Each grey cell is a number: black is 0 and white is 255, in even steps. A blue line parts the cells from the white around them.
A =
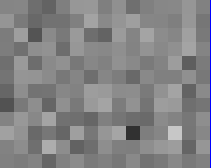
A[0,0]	133
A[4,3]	138
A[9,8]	165
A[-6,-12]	116
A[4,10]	122
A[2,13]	160
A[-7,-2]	144
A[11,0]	128
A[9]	[161, 147, 105, 119, 102, 159, 119, 150, 165, 49, 126, 134, 199, 118, 135]
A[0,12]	136
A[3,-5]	147
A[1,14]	118
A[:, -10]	[151, 128, 154, 151, 120, 133, 130, 121, 111, 159, 98, 139]
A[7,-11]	144
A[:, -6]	[111, 159, 132, 131, 137, 105, 141, 146, 109, 49, 126, 137]
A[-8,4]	145
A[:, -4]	[135, 133, 140, 137, 131, 128, 146, 157, 139, 134, 152, 121]
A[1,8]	149
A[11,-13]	131
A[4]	[111, 154, 109, 138, 145, 120, 135, 129, 145, 137, 122, 131, 157, 94, 123]
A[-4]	[131, 152, 136, 164, 113, 111, 102, 128, 117, 109, 106, 139, 131, 119, 142]
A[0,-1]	129
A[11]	[128, 124, 131, 102, 129, 139, 122, 128, 119, 137, 114, 121, 136, 121, 128]
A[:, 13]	[150, 151, 160, 164, 94, 144, 99, 111, 119, 118, 101, 121]
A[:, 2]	[110, 104, 84, 142, 109, 148, 115, 142, 136, 105, 111, 131]
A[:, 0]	[133, 149, 124, 125, 111, 116, 102, 82, 131, 161, 130, 128]
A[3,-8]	136
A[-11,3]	114
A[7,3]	101
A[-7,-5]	137

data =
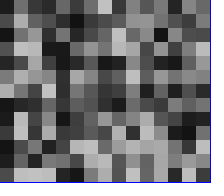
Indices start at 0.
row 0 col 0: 28
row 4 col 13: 96
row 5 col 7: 72
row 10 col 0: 20
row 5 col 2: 150
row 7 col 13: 96
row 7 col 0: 22
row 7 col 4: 55
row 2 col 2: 151
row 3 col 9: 166
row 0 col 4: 103
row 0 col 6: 109
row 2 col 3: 47
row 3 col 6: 147
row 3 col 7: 116
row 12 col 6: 123
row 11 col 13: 154
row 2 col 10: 137
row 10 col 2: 119
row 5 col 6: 133
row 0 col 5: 59
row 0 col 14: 104
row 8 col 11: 85
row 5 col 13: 137
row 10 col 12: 115
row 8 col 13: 29
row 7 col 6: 82
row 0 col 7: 193
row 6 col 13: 79
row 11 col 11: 167
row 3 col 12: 64
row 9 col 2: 54
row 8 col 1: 186
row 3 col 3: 26
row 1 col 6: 58
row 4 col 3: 64
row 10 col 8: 156

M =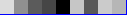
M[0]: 220
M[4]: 0
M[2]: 91
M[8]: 182

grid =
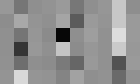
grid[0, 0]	152
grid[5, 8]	106
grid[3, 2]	152
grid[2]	[144, 117, 150, 139, 7, 143, 158, 145, 221, 154]
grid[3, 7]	145
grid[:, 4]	[154, 165, 7, 196, 122, 132]
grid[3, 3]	144
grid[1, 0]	141
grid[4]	[145, 110, 143, 140, 122, 102, 153, 145, 82, 154]
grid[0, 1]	118
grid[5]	[148, 216, 149, 147, 132, 162, 143, 146, 106, 145]
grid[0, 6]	143
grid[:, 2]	[143, 148, 150, 152, 143, 149]
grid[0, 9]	142

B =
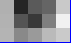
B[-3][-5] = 176
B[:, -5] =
[176, 178, 180]
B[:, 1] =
[37, 84, 137]
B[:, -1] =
[201, 241, 202]
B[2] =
[180, 137, 154, 186, 202]

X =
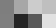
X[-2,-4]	126
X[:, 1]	[167, 37]
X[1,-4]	127
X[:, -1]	[191, 225]

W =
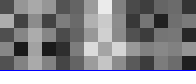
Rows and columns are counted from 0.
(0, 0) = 77
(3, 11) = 136
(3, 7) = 164
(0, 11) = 101
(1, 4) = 125
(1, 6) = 177
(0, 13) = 52
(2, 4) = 75
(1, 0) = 173
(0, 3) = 150
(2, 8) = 138
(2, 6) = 152
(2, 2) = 172
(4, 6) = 156
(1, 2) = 140
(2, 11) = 117
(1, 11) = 33
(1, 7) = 202
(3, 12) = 129
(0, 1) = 150
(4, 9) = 90
